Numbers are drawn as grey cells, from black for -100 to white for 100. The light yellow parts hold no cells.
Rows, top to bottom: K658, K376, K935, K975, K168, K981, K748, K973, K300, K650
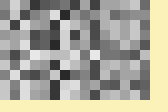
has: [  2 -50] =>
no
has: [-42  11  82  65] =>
yes
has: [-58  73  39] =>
no

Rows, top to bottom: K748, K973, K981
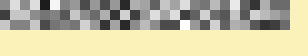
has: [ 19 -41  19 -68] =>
yes
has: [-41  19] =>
yes

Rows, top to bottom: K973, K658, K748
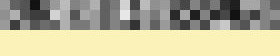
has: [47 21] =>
no
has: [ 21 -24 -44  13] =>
no
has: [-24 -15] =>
no
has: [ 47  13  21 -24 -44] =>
yes
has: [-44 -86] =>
yes
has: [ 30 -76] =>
yes
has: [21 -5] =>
yes

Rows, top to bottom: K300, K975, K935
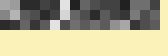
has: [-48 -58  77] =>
yes
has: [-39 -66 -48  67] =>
yes
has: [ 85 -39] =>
no

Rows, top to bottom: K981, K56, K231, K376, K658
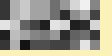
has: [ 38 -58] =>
no
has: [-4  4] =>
no
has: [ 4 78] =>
no
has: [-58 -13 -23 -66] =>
no
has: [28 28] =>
yes
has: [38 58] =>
yes
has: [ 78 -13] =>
no

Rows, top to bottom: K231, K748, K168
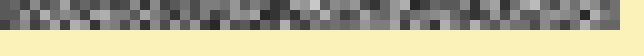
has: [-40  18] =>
yes
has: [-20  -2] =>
no
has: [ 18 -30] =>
yes

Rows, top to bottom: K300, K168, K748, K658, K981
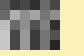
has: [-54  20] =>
no
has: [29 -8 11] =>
yes

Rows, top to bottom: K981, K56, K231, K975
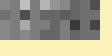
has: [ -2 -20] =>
yes
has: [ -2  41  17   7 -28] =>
no
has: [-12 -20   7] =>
no

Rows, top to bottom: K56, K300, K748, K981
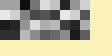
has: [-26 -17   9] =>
yes
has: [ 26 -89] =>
yes
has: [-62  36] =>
no
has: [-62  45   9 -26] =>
yes
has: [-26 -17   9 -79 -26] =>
yes
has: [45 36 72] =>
no

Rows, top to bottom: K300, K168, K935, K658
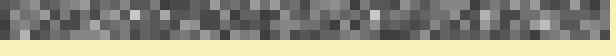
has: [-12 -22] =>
yes
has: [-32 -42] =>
yes
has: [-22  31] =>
no
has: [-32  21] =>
yes

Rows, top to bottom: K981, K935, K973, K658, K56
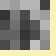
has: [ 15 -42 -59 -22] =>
no
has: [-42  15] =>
yes
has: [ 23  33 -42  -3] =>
no
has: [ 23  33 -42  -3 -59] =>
no
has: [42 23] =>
no

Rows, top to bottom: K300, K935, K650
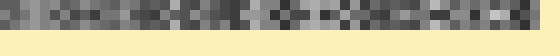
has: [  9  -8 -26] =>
no
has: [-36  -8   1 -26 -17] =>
no
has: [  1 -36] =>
yes
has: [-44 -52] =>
yes
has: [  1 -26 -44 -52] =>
yes

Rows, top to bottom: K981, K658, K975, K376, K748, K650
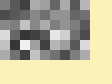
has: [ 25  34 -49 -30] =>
no
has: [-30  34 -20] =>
no
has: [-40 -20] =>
no
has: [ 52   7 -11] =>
yes
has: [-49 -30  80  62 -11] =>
yes

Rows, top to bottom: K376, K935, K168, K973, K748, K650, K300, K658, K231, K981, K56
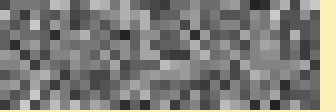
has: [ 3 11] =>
yes
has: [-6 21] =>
yes

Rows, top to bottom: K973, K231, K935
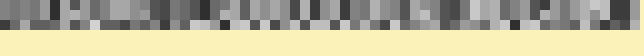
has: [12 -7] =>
no
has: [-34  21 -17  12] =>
no
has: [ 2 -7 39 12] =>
yes
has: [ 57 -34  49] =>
no

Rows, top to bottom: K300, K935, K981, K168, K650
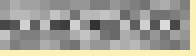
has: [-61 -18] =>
yes
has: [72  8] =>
no
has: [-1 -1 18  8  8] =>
yes
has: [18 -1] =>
yes
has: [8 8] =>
yes
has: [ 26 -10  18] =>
yes
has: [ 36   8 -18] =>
no

